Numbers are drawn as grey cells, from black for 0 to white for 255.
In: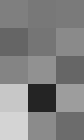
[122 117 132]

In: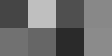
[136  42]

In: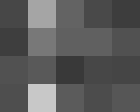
[ 61  96  57 200]

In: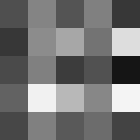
[ 55 115  60 241  71]

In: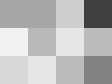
[ 63 231 231]

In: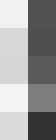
[ 81 216]
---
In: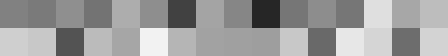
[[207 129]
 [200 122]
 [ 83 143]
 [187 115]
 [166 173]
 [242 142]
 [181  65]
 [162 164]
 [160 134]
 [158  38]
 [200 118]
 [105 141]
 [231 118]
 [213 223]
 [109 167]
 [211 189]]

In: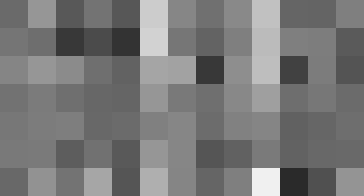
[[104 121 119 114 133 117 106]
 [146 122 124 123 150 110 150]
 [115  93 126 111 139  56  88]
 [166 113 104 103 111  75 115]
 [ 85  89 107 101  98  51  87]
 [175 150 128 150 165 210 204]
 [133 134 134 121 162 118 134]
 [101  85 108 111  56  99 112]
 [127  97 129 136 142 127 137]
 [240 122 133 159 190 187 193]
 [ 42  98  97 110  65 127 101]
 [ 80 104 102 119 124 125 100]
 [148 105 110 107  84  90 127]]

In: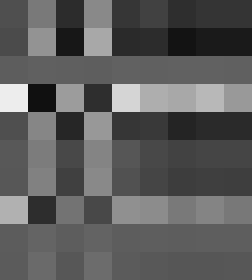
[[ 91  92 177  87  88  79 237  93  75  79]
 [106 100  45 129 124 134  16  96 147 121]
 [ 87  93 115  64  72  38 156  95  23  44]
 [108  99  72 137 132 152  46  94 168 137]
 [ 91  93 144  81  86  54 213  97  42  54]
 [ 88  94 140  69  72  57 174  96  44  65]
 [ 86  93 121  61  66  36 168  97  19  46]
 [ 86  94 132  63  69  42 184  97  26  52]
 [ 87  94 120  62  69  42 153  96  26  52]]

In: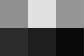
[[ 44 144]
 [ 31 224]
 [  9 149]]

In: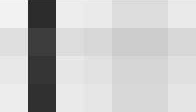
[[237 232 222 242]
 [ 49  53  60  44]
 [234 230 220 237]
 [230 226 216 234]
 [216 212 205 220]
 [216 212 205 220]
 [229 224 215 233]]

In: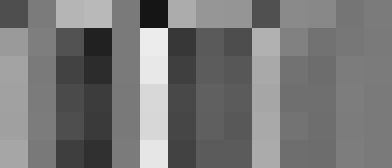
[[166 160 161 163 154  78]
 [121 124 123 122 126 123]
 [ 62  78  74  66  82 181]
 [ 48  58  60  44  33 185]
 [123 121 121 122 122 122]
 [230 215 216 232 236  21]
 [ 66  70  72  63  55 172]
 [ 91  95  96  92  90 150]
 [ 91  88  91  87  77 149]
 [171 169 166 169 177  80]
 [110 115 111 114 129 138]
 [109 110 111 109 114 136]
 [125 124 125 124 119 117]
 [122 122 122 123 122 123]]

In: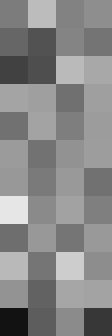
[[ 18 147 185 110 230 152 155 113 164  65 102 124]
 [ 93  98 117 152 138 122 114 163 159  78  82 188]
 [139 166 205 117 162 153 146 126 112 186 132 130]
 [ 55 163 141 153 127 113 157 156 159 168 116 142]]
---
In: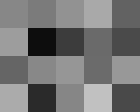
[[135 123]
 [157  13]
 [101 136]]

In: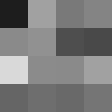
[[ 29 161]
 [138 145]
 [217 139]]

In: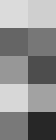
[[219 207]
 [101 119]
 [151  77]]

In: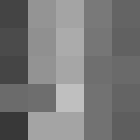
[[ 68 148]
 [ 75 144]
 [ 69 147]]

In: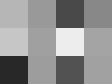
[[182 153]
 [198 160]
 [ 40 157]]

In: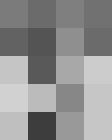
[[123 107]
 [ 98  84]
 [197  89]]
